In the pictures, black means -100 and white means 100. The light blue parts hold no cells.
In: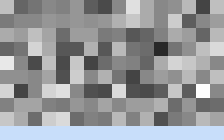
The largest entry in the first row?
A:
76
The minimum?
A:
-69
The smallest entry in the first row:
-47
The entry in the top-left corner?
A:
50
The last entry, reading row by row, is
29
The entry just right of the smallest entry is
-9
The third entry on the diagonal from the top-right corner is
23
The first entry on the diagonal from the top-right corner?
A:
50
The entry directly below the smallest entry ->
34
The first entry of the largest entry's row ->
66
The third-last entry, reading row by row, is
7
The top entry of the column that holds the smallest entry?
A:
7
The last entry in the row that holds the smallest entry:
71
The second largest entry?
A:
82
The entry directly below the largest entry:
-21
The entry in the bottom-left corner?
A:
56
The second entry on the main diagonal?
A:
7
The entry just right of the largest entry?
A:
7
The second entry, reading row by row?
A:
-21
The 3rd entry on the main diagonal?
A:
50
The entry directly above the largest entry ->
7
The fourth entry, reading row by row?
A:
7
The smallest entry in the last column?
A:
-15
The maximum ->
99
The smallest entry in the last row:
-37
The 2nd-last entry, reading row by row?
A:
45

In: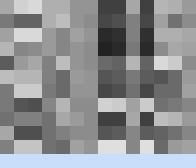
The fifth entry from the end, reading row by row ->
5
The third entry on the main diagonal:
70
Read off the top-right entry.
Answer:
21
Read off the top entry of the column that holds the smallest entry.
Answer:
-50
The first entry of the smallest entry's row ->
42
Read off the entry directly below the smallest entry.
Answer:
-17
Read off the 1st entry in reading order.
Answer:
31
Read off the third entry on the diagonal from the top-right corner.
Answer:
37
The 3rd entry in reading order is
70
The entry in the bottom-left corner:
0
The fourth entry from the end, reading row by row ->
75
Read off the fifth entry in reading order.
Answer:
37
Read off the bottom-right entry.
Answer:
26
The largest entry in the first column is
48
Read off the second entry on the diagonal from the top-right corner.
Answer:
-11
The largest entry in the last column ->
31
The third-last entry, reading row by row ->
-17
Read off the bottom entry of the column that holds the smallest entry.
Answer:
75
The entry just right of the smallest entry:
-67
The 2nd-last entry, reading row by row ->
21
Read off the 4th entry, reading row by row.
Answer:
37

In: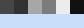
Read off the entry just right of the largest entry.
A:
-87
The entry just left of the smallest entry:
85

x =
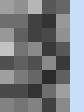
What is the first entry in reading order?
25
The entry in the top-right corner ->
-20
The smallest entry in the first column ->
-43
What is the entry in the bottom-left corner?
2
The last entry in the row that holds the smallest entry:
-25
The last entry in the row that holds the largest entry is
-31
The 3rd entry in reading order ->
43
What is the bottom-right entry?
8
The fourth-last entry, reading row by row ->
-9
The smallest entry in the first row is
-31
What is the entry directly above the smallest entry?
8
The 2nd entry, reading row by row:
14
